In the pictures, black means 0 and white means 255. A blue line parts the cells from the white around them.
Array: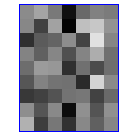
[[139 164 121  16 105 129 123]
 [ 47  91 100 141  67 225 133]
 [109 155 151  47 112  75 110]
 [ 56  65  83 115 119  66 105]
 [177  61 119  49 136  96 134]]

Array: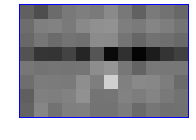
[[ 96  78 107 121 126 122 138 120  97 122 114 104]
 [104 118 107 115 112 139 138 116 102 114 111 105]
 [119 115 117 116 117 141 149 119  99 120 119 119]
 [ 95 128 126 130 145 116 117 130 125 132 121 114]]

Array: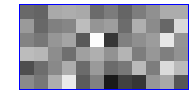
[[105 100 169 173 169 107 124 101 125 144 172 172]
 [131 119 150 164  89 252  54 128 143 156 231 148]
 [ 78 109 137 173 107 154 107 120 186 125 219 187]]

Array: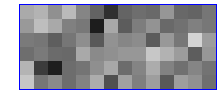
[[170 179 144 186 133  99  48 100 110 105 150 104 100 118]
 [122 118  94 118 142  89 146 134 140  91 152 119 212 157]
 [180  60  30 109 116 143 168 108 132 172 130 112 133 115]]

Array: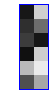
[[ 23 207]
 [ 60  22]
 [186 235]]

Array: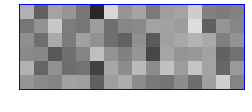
[[177  97 163 150 119  40 216 149 164 123 158 163 205 129 124 130]
 [143 111 170 124 160 145 111  98 144  90 160 167 180 169 128 147]
 [177 101 145 110 115  66 167 140 186 140 193 157 196 163 103 153]]
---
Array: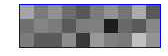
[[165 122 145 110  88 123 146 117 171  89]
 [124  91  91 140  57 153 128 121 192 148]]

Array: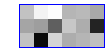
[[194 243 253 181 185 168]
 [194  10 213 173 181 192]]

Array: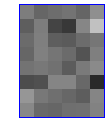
[[125 102 109 115 101 143]
 [107 127  94  91 108 118]
 [115 120 113  92 122 138]
 [150 120 111 103  93 133]]

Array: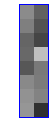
[[139  97]
 [101  69]
 [ 87 121]
 [146 131]]

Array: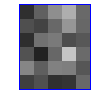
[[ 47  96 142 174 105]
 [ 46 113 122  77  87]
 [134  95 129 126  86]]

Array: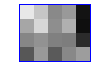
[[232 198 137 153  19]
 [134 146 128 125  43]]
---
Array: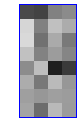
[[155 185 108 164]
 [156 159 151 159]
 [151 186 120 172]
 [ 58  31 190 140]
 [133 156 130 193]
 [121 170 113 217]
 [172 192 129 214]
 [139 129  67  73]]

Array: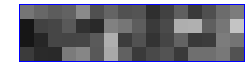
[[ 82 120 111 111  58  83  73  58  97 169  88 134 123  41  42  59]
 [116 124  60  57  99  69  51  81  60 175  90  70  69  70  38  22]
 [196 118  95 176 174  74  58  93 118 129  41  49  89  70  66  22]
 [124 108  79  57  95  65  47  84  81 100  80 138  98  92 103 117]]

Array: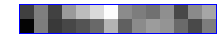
[[125  73 106 148 156 139  96 180 105  84  71  57 125   4]
 [166 138  72 143 113 125 139 252 218 188 154  65 127  64]]

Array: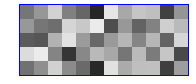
[[158  63 192 191 171 225  40 106 139 209 143 113]
 [ 73 198 123 186 118 168 185 136  53 132 235 220]
 [214  99 182 133 182 154 104 155 226 178  86  91]
 [186 207 130  99 152  78 235 200 213 110 118 152]
 [149  65 191 197 168 230  38 102 128 210 151 118]]

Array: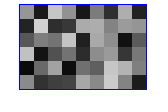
[[ 27 131 203 137 167  68  63  50 138]
 [127 179 198  95 112  13 162 105  10]
 [120  54 154 141  44 115  81  19 193]
 [ 91  17 142 169  32 196 115 126  87]
 [149 155 131 173 171  56  46 209  35]
 [ 34 174  47 124  24 146 198  26 150]]

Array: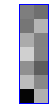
[[176   5]
 [136 188]
 [ 93 144]
 [131 208]
 [130 171]
 [180 118]
 [111 126]]

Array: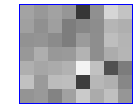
[[150 192 171 202 161 131 153 148]
 [135 176 183  61 190 188 154 193]
 [124  80 193 243 178 171 166 175]
 [181 172 142 179 154 152 174 152]
 [180 190 142 155 125 139 148 146]
 [175 181 141 135 125 159 144 160]
 [195 214 144  55 150 162 152 163]]

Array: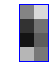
[[120 182]
 [ 93  20]
 [114  50]
 [217 132]]
